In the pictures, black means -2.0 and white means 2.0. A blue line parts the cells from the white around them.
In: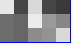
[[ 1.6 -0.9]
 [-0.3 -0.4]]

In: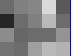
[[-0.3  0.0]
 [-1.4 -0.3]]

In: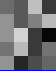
[[-0.3 -0.6]
 [ 0.3 -0.6]]

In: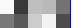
[[ 1.9 -1.1]
 [-0.1 -0.6]]

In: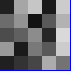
[[-1.5  0.6]
 [-0.3  0.3]]

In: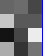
[[-0.4 -0.3]
 [ 1.1 -0.6]]

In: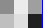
[[0.2 1.7]
 [1.0 1.5]]

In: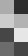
[[ 0.7 -1.3]
 [ 1.2  0.8]]
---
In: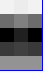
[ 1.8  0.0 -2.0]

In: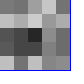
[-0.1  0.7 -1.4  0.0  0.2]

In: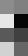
[ 0.2 -1.9]

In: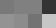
[-0.1  0.2]

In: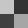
[1.1 0.6]

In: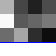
[ 0.8 -0.6 -1.3]
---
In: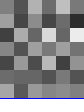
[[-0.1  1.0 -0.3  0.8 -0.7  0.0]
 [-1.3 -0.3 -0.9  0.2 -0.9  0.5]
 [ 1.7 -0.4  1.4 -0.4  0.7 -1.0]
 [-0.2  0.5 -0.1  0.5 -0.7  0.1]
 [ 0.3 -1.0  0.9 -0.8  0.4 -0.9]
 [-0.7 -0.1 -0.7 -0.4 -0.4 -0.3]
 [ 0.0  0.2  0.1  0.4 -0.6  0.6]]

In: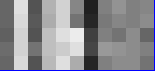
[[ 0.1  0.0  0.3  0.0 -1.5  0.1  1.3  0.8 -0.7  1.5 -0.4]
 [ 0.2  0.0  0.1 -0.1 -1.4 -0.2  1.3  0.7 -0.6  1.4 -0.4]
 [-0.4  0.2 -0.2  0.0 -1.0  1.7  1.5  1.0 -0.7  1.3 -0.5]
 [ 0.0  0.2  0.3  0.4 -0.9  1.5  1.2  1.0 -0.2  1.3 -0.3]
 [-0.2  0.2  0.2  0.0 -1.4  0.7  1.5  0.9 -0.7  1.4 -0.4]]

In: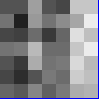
[[ 1.1  1.1 -0.9 -0.7  0.5 -0.7 -0.7]
 [ 1.7  0.6  0.2 -0.2  0.4 -1.5 -0.2]
 [ 1.0  1.5 -0.4 -1.1 -0.3 -1.0 -0.9]
 [ 1.7  1.1 -0.3 -0.3  0.9 -0.1 -0.2]
 [ 0.9  1.4 -0.1 -0.2  0.7 -1.1 -0.7]
 [ 1.0  1.2 -0.3 -0.1 -0.7 -1.3 -0.9]
 [ 0.8  0.7 -0.1 -0.5  0.1 -0.6 -0.4]]

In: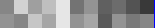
[[-1.1 -0.7 -0.3 -0.5  0.3 -0.2  1.6  1.0  0.5  1.3  0.1]
 [ 0.1 -0.1  0.3 -0.6  0.6  0.3  1.6  0.6  1.1  0.1  0.3]]

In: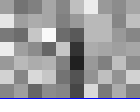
[[ 0.6  0.2  0.4  1.7  1.0  0.1  0.6  0.0 -0.2  0.5]
 [ 1.0  0.1  0.9  0.9  0.4  0.0  0.6  0.7  0.5  1.6]
 [ 0.1  0.4  0.9  0.9 -0.6 -0.3  1.9  1.1 -0.3 -0.1]
 [ 0.6  0.5  0.6  0.7 -1.2  1.1 -0.4  0.2  0.5  1.7]
 [ 0.2  1.0  0.0  0.4 -1.5  0.0  0.8  0.7  0.9  0.4]
 [ 1.3  0.3  1.0  0.3 -0.7 -0.2  1.1  1.4  0.1  1.3]
 [ 0.0  0.7 -0.1  1.4 -0.9  0.1  0.2 -0.4  0.5  0.1]]

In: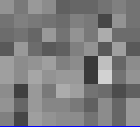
[[-0.2  0.0 -0.2 -0.4 -0.4 -0.5  0.2  0.4 -0.1  0.3]
 [-0.2  0.3 -0.9 -0.1  0.0 -0.3 -0.2 -0.1  0.0 -0.2]
 [-0.3 -0.3  0.7 -0.1  0.3 -0.2  0.4 -0.4 -0.2 -0.3]
 [-0.6  0.5 -0.6  0.3  0.0 -0.5 -0.6 -0.3  0.4 -0.6]
 [ 0.2 -0.4  1.0 -1.1  0.2  0.0  0.5  0.3  0.2  0.5]
 [ 0.3 -0.2  1.3 -1.1  0.4  0.4  0.3  0.6  0.2  0.5]
 [-0.5 -0.8 -0.3 -0.2  0.5  0.7 -0.1  0.4 -1.0  0.2]
 [ 0.4 -0.4  0.2 -0.5 -0.1  0.1  0.1  0.4 -0.4  0.3]
 [ 0.4 -0.4  0.2 -0.2  0.2  0.2  0.3  0.5 -0.9  0.0]]
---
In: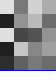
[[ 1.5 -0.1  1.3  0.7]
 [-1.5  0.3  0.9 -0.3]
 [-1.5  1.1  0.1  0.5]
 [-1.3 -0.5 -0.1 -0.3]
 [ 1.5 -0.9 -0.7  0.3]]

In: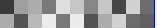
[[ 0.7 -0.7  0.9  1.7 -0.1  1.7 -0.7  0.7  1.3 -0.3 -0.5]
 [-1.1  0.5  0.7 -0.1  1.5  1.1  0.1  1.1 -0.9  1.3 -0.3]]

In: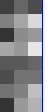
[[ 0.6  0.4  1.6]
 [ 0.0  0.6  1.4]
 [-0.2  0.0  1.0]
 [-1.2  0.4  0.8]
 [-1.2  0.2  0.4]
 [-0.8 -0.2 -0.2]
 [-0.6 -0.6 -0.4]
 [-1.0 -0.4 -0.8]]

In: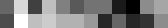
[[-0.8  2.0  1.0  1.2  0.8  0.8  0.4 -1.4 -0.4 -1.4 -1.2  0.2]
 [-0.4  1.4 -1.0  1.0  0.0 -0.6 -0.2 -0.2 -1.6 -2.0  0.2  0.6]]

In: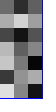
[[-1.1  0.3  0.7]
 [ 0.7  1.3  0.5]
 [ 0.9 -0.5  0.1]
 [-0.3 -1.3 -0.5]
 [-0.9 -1.7 -0.7]
 [ 1.5  0.1 -1.7]
 [ 1.1 -0.1 -1.9]]

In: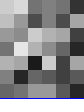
[[ 0.4  0.2  1.2  0.8  0.6 -1.0]
 [-0.2  1.6  0.8  0.2 -0.4 -1.4]
 [-0.4 -0.2  0.4  0.4 -0.6 -1.4]
 [ 1.2  1.4 -0.2  0.0 -0.2 -1.2]
 [ 0.0 -1.4 -0.4 -0.6 -1.0 -0.6]
 [ 1.0  0.4 -0.8  0.0 -0.8  0.6]
 [ 0.8  0.6 -1.6  1.2 -1.0  0.6]]

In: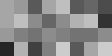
[[ 0.6  1.0  0.2 -0.4  0.2  0.8  1.0 -1.2]
 [ 0.4  0.0 -0.2  0.2  0.0 -0.2 -0.2  0.2]
 [ 0.6  0.4 -0.6  0.6  1.0 -0.6 -0.4 -0.8]
 [-1.4  0.8 -1.0  0.0  1.2 -0.6  0.6  1.2]]

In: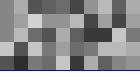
[[ 0.1  0.5  1.3  0.3  0.3  0.9 -0.9  0.5 -0.9  0.5]
 [ 1.1 -0.7  1.1 -0.1  0.5 -0.3 -0.1  0.9  0.9  0.7]
 [-0.7 -1.3 -0.1 -0.3  1.1 -1.1  0.7 -0.5  0.1  0.3]
 [ 0.1  0.9 -0.3 -0.7  0.7 -0.5 -1.1 -1.1  1.1 -0.1]
 [ 0.1  0.7 -0.7 -0.5 -0.3 -0.9  0.3  0.9 -0.5  0.7]]
